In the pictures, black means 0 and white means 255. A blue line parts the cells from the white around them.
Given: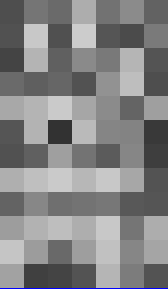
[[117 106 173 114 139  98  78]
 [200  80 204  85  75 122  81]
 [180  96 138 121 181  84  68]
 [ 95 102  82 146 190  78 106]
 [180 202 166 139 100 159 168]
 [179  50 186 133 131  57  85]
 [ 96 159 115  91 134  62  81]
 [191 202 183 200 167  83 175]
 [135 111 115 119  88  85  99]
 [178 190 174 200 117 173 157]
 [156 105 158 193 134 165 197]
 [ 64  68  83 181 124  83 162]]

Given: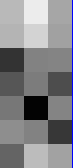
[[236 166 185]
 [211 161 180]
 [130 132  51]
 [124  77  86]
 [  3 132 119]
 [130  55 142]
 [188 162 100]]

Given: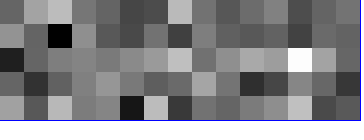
[[163 188 118 100  70  76 186 114  87 108 129  77 100 115 101]
 [100   1 143  88  73 114  64 126  96  88  98  66 106  99 147]
 [101 126 132 122 138 154 191 113 143 169 157 253 163 102  31]
 [ 50  97 128 150 121  94 106 165 116  47  70 134 103  55 101]
 [ 88 184 124 133  22 188  57 114 101 123 142 192  74  89 161]]

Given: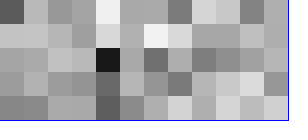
[[185 152 164 240 168 171 123 212 200 132 175  91]
 [196 181 159 215 176 242 218 167 167 191 174 195]
 [170 193 185  24 168 112 173 127 142 160 181 166]
 [178 156 148 106 182 149 121 182 201 219 150 155]
 [138 170 168  94 139 175 211 175 212 188 207 135]]

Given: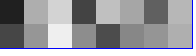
[[174 211  67 192 166  96 183  32]
 [150 239 141  76 135 149 175  70]]

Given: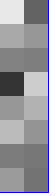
[[ 99 232]
 [150 168]
 [125 131]
 [204  52]
 [178 150]
 [149 186]
 [118 124]
 [114 156]]
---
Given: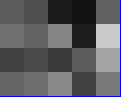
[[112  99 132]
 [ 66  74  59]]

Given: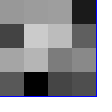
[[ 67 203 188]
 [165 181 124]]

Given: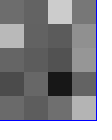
[[185  98  91]
 [101  92  82]]

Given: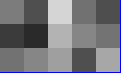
[[ 59  42 179]
 [114 134 159]]

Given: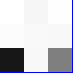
[[252 249 248]
 [ 23 248 127]]

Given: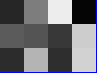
[[ 91  84  56]
 [ 44 180  46]]

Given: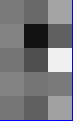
[[132  17  95]
 [117  79 240]]
